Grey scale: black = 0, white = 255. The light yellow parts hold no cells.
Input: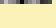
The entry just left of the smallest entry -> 90
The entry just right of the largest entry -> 147
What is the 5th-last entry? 163
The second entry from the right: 62

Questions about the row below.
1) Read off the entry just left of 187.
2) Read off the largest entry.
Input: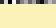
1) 117
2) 243

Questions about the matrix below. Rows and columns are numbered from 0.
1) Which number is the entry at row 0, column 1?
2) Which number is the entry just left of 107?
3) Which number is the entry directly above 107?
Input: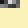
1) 79
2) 52
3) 92

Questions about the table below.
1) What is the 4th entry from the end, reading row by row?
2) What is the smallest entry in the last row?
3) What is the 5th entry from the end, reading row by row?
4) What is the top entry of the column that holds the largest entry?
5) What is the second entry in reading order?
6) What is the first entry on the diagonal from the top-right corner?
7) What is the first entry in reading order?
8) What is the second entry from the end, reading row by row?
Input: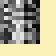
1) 25
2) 11
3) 182
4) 253
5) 182
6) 11
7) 155
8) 113

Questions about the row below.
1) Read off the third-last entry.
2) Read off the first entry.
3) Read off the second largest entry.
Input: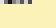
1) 90
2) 226
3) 213

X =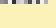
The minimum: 50
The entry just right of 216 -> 162

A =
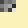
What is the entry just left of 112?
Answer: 126
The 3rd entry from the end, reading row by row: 154
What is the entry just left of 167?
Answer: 154
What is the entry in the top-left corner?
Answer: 72

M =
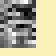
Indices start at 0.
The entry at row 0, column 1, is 111
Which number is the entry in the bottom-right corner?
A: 139
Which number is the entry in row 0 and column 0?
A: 167
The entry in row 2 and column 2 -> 17
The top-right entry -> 57
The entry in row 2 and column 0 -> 167
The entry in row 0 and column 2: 152
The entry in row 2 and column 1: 126
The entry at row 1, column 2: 152
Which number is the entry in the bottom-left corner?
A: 87

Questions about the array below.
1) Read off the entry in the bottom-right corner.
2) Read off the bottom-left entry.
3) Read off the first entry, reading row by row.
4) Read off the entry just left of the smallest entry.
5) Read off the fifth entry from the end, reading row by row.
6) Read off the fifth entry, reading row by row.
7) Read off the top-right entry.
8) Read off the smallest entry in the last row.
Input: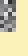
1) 185
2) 185
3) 117
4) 228
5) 131
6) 131
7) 89
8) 89

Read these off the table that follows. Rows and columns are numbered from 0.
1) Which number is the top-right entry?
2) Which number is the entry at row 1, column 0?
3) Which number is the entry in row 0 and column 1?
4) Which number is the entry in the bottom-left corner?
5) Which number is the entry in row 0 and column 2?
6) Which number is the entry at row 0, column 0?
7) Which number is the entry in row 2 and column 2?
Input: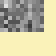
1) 99
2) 127
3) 198
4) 170
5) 170
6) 154
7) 140

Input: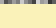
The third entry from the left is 111
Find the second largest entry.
201
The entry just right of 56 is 95
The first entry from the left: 170

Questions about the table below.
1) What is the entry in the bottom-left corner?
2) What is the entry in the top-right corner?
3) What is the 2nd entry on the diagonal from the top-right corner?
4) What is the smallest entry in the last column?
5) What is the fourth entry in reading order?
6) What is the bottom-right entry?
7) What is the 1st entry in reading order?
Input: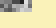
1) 152
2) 138
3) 208
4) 113
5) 74
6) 194
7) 138

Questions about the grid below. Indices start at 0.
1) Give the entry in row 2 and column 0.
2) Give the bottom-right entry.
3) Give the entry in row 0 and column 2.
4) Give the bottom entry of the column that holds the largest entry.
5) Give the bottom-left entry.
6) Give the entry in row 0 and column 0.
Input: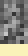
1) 81
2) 135
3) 105
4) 69
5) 69
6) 93

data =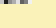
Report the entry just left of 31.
198
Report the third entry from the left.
143
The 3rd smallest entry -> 128

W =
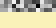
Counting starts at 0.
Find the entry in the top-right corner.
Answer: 97
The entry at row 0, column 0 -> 198
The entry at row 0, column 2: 142
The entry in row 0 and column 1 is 112
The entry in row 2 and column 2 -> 228
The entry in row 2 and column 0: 170
